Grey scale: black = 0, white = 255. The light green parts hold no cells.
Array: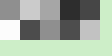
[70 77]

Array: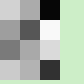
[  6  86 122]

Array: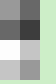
[104 104]

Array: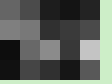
[ 35  58 139  69]

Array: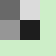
[219 150]

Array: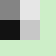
[230  18]

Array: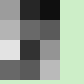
[ 15 105 227]
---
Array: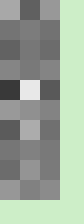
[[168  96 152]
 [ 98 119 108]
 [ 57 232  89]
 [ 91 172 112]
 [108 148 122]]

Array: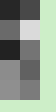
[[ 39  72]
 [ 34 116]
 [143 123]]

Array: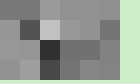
[[120 120 154 145 146 143]
 [151 149  49 112 113 130]]

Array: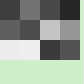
[[ 63 115  73  39]
 [236 238  58  82]]

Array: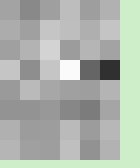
[[163 137 159 189 158 177]
 [160 179 211 156 181 163]
 [154 186 167 160 158 180]
 [176 156 157 186 156 183]]

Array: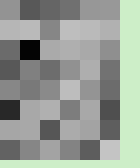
[[147  88 101 112 151 152]
 [107   4 170 175 169 143]
 [135 121 138 189 148 108]
 [166 168  86 171 163  94]]
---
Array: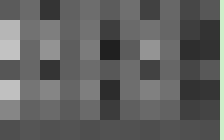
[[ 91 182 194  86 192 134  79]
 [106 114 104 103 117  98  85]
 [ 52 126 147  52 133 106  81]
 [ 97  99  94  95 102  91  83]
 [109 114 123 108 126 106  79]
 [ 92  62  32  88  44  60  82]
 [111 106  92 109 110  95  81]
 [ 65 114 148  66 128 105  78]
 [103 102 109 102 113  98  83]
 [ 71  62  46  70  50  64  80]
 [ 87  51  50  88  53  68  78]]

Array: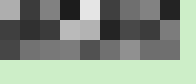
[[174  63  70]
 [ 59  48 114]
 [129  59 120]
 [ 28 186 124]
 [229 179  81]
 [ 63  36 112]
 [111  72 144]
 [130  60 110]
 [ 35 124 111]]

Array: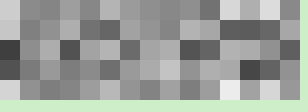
[[205 198  63  82 212]
 [139 128 142 123 145]
 [133 145 173 153 126]
 [158 174  82 125 133]
 [135 114 163 139 157]
 [180 102 180 111 184]
 [155 162 107 154 148]
 [143 148 165 171 131]
 [136 133 174 195 161]
 [143 179  84 147 126]
 [114 167 100 175 157]
 [215  94 178 169 236]
 [175  92 172  71 162]
 [220 103 145  99 214]
 [137 167  95 146 152]]

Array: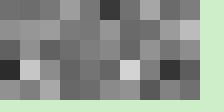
[[112 143  97  44 145]
 [109 150 144 198 127]
 [120 156  97 140 168]
 [157 123 110 100 104]
 [119 120 126 116 109]
 [ 57 149 135 102 138]
 [113 106 103 211 146]
 [166 111 146 126  89]
 [107 155 117  53 130]
 [125 187 141  93 112]]

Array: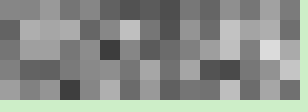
[[134  99 117 128 158]
 [133 174 159  99 129]
 [153 166 160  97 148]
 [117 172 119 122  62]
 [134 102 140 137 134]
 [ 97 135  61 142 175]
 [ 82 191 134 118 107]
 [ 91 118  91 166 153]
 [ 78  81 107 113  96]
 [119 148 128 165 117]
 [101 108 158  83 114]
 [143 194 191  74 190]
 [118 164 127 119 108]
 [161 174 219 146 166]
 [123 111 170 197 112]]

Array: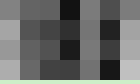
[[130 165 152 173]
 [100  84  97 104]
 [ 97  68  82  66]
 [ 18  48  27  64]
 [123 117 121 114]
 [ 78  34  61  23]
 [124 163 170 192]]
